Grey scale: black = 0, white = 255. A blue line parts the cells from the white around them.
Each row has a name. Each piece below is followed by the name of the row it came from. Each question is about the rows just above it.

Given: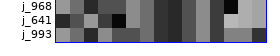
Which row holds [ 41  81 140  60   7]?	j_968
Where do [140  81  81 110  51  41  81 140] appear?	j_993
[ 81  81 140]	j_968
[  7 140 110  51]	j_641
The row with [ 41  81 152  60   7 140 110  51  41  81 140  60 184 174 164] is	j_641

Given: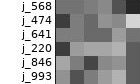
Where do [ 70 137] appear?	j_846
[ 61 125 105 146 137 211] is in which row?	j_474
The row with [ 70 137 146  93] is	j_846

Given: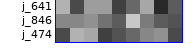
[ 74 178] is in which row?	j_474
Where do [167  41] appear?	j_641

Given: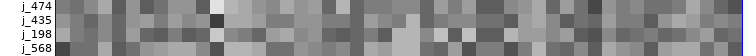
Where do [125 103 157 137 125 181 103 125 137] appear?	j_435
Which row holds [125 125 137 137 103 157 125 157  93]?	j_474
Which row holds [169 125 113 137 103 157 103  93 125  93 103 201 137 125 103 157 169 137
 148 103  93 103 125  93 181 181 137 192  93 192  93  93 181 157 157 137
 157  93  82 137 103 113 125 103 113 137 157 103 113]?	j_198
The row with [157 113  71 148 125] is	j_474
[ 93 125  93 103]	j_198
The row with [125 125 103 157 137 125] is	j_435

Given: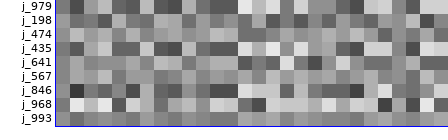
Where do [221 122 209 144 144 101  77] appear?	j_979
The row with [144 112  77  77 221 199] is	j_846
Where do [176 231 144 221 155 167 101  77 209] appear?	j_435
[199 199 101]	j_846
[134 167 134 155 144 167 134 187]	j_567
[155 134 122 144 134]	j_993

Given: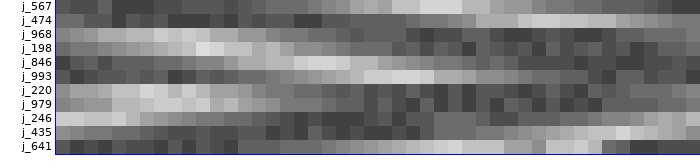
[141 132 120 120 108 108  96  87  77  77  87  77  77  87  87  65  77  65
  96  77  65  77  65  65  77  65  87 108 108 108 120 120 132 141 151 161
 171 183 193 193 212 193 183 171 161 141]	j_435
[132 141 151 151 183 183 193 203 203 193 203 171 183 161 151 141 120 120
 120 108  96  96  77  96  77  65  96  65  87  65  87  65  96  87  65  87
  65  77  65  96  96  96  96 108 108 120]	j_979
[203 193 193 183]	j_474

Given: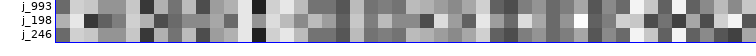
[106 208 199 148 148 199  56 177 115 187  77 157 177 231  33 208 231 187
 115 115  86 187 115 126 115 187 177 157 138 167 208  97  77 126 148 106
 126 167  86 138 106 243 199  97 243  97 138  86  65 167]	j_246

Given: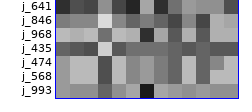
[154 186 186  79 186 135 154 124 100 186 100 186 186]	j_568
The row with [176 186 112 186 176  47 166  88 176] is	j_968
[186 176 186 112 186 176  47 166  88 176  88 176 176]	j_968
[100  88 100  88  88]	j_435
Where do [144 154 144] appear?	j_993

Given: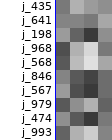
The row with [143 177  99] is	j_979
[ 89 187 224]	j_568
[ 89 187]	j_568
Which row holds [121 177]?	j_435
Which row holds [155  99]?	j_198
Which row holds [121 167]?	j_641
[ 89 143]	j_979

